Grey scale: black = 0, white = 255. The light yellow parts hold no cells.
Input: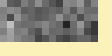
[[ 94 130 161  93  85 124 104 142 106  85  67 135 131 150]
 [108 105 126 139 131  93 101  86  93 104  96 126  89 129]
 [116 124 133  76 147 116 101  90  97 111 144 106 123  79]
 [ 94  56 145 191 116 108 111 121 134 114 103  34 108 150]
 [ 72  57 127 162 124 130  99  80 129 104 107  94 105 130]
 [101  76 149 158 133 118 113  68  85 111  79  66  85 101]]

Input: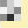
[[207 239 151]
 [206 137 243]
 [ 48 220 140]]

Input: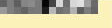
[[159 106  98 125  94 133 139 121   7  70 216 110 214 223]
 [124 101 153 126 113 100 119 121  29 184 112 120 177  95]]

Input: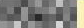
[[121 138 113 116 110  78 122 152 103 124 190]
 [123  99  96 123  72 149  96 119 123 148  96]
 [132  84 107  88  93 146  80  42  89 102  79]
 [100 128 148 136 197 101 151 123 100 115 211]]

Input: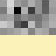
[[ 92 161 157 213 156 140 174 146]
 [ 96 153 123 197   6 175  60 146]
 [140 168 153 163 111 139 123 116]
 [153 174 201 185  90  61 189 124]
 [164 126 145 154 166 185 132 173]]

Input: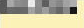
[[162 174  88 167 142 137 234 140  94 149 135]
 [136  23  90 105 102 105 162 135 157 124 103]]

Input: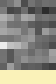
[[111 108 105 117 143  77 115  99]
 [ 44  67 125  70  78 110  64  84]
 [115 108 176 156 122 167 157 108]
 [ 88  75 153 115 112 118  94  84]
 [155 132 166 155 151 119 142  84]
 [106  97 119 116 127 142 152 111]
 [ 97  77 236 193 185 161 119 105]
 [117 160 114  87 124 126 107 127]
 [129 151 115  87 121 144 129 134]
 [ 74  62  97 156 116  90  96  92]]

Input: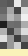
[[231 118  94  86]
 [ 68 219 103 166]
 [153 240 123 183]
 [108 172  31 111]
 [145 220 178  69]
 [ 62 134 225 152]
 [208  67  77 152]]

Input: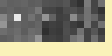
[[ 69 112 105  96  98 101  93  96  83  81  78  85  63  49 123]
 [ 70  51  94  99  92  95  99 119  71  69  61  76  80  69 114]
 [101  68 134 104 232  95 114  95 148  98  64  68 140  89 115]
 [ 70 112 149  95 102  96  93 101  57  64  60  76  61  52 120]
 [ 87  59 110 102 108  93 108 104  47  61  57  78  68 114  67]
 [110  72  93  98 113 104 113 148  64  66  61  75 114 128  67]]
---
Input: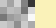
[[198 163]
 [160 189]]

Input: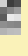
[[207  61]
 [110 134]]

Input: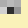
[[173 186]
 [208  46]]

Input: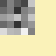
[[ 81 129]
 [107 127]]

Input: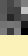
[[87 71]
 [87 67]]

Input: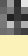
[[ 89 156]
 [102 124]]
